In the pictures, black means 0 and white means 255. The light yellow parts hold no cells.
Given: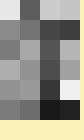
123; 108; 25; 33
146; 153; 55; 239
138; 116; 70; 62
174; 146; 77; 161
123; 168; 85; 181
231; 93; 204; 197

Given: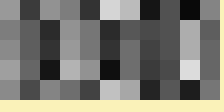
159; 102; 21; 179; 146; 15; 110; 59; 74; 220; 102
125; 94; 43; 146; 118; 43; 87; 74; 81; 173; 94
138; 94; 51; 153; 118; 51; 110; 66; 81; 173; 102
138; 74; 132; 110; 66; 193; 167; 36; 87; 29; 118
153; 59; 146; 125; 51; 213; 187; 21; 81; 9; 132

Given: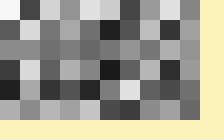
32; 168; 54; 83; 38; 125; 224; 96; 75; 112
61; 217; 96; 175; 133; 26; 96; 182; 46; 154
139; 139; 112; 125; 104; 118; 147; 118; 175; 147
90; 217; 118; 168; 112; 32; 83; 189; 54; 161
175; 139; 182; 161; 197; 75; 61; 139; 161; 104
247; 69; 211; 147; 224; 205; 69; 154; 224; 133

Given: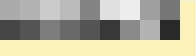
70; 84; 124; 105; 84; 56; 138; 179; 42
171; 179; 203; 187; 132; 224; 237; 159; 118

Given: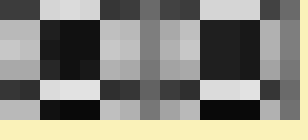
185; 185; 17; 9; 9; 191; 177; 119; 163; 185; 9; 9; 9; 177; 113
199; 191; 24; 17; 17; 199; 191; 126; 177; 199; 31; 31; 24; 177; 126
185; 185; 31; 17; 17; 191; 185; 126; 169; 191; 31; 31; 24; 177; 126
169; 169; 39; 17; 24; 177; 169; 119; 163; 169; 31; 31; 24; 163; 119
60; 60; 213; 219; 213; 54; 60; 106; 66; 60; 213; 213; 213; 66; 106
54; 47; 219; 226; 226; 47; 54; 98; 60; 47; 219; 219; 226; 54; 106

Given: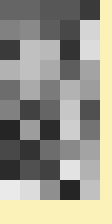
37; 157; 43; 206; 115
43; 80; 65; 227; 178
101; 101; 87; 87; 58
129; 137; 93; 72; 213
129; 65; 101; 198; 80
72; 51; 109; 137; 163
109; 170; 123; 178; 157
234; 220; 143; 37; 192
178; 192; 170; 93; 163
58; 192; 185; 51; 220
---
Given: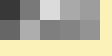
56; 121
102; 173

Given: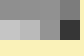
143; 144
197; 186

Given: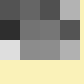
83; 101
46; 115

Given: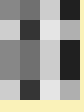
135; 112
206; 52

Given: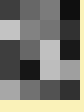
62; 103
195; 130

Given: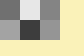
112; 231
163; 61

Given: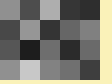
144; 77
72; 150

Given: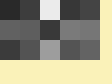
41; 61
97; 94
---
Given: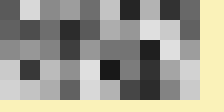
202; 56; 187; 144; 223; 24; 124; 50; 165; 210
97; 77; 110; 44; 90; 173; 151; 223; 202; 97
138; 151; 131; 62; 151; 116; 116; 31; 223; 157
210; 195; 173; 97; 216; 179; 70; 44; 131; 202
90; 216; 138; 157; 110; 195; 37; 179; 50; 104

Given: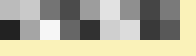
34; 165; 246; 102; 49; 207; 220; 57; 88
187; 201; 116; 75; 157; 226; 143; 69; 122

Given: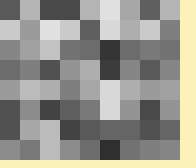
140; 121; 187; 140; 108; 47; 114; 127; 134
108; 127; 81; 148; 174; 60; 134; 89; 134
81; 140; 67; 95; 121; 216; 148; 73; 148
202; 155; 224; 202; 95; 216; 174; 202; 127
134; 161; 194; 114; 108; 53; 108; 121; 114
81; 167; 187; 67; 89; 101; 101; 81; 101
89; 180; 73; 73; 180; 224; 167; 95; 180
155; 187; 174; 127; 167; 216; 174; 155; 161

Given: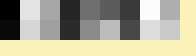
9; 213; 159; 43; 138; 188; 72; 220; 201
1; 227; 166; 37; 110; 92; 58; 252; 174

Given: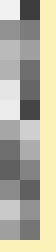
241; 61
235; 69
139; 96
229; 102
178; 110
159; 117
145; 124
96; 131
200; 145
186; 159
110; 172
166; 207

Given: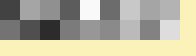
115; 79; 44; 123; 151; 138; 186; 130; 221
66; 165; 144; 92; 249; 108; 200; 165; 179

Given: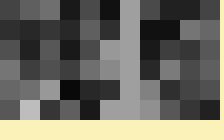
80; 33; 87; 25; 74; 152; 159; 25; 62; 54; 87
47; 40; 54; 40; 95; 47; 159; 17; 17; 117; 103
117; 62; 80; 62; 111; 137; 159; 40; 123; 74; 95
68; 95; 111; 25; 74; 17; 159; 74; 33; 33; 68
103; 111; 152; 9; 40; 47; 159; 129; 47; 68; 80
87; 189; 54; 95; 25; 159; 159; 144; 87; 54; 33

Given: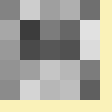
167; 60; 124; 103; 225
153; 74; 87; 81; 219
147; 159; 197; 183; 124
131; 205; 159; 175; 111
139; 212; 183; 190; 95
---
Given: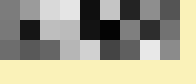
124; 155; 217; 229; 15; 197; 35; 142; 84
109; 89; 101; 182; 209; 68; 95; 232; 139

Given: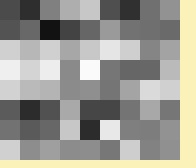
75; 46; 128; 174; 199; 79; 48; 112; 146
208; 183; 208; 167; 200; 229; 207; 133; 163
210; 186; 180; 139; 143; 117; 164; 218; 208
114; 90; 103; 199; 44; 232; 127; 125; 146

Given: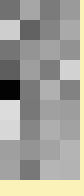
113; 166; 123; 154
117; 148; 163; 146
3; 121; 176; 130
215; 134; 174; 162
162; 120; 181; 179

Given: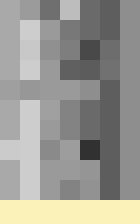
169; 155; 111; 189; 106; 94; 142
169; 200; 144; 126; 73; 109; 142
159; 151; 154; 154; 142; 94; 142
169; 205; 154; 131; 106; 94; 142
169; 205; 154; 154; 149; 93; 142

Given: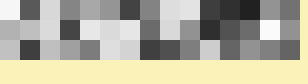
246; 89; 216; 133; 168; 149; 67; 131; 221; 227; 62; 48; 33; 147; 114
193; 63; 191; 160; 124; 222; 211; 64; 80; 126; 205; 101; 146; 128; 100

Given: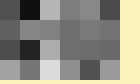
81; 16; 182; 125; 136; 75
77; 35; 172; 110; 108; 105

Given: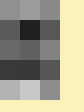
144; 155; 137
105; 97; 130
179; 200; 141
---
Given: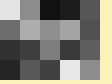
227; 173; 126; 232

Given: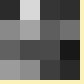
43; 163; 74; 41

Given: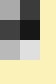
170; 23

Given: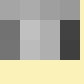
165; 192; 175

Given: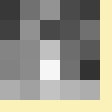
56; 145; 192; 113; 173

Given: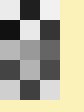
235; 233; 101
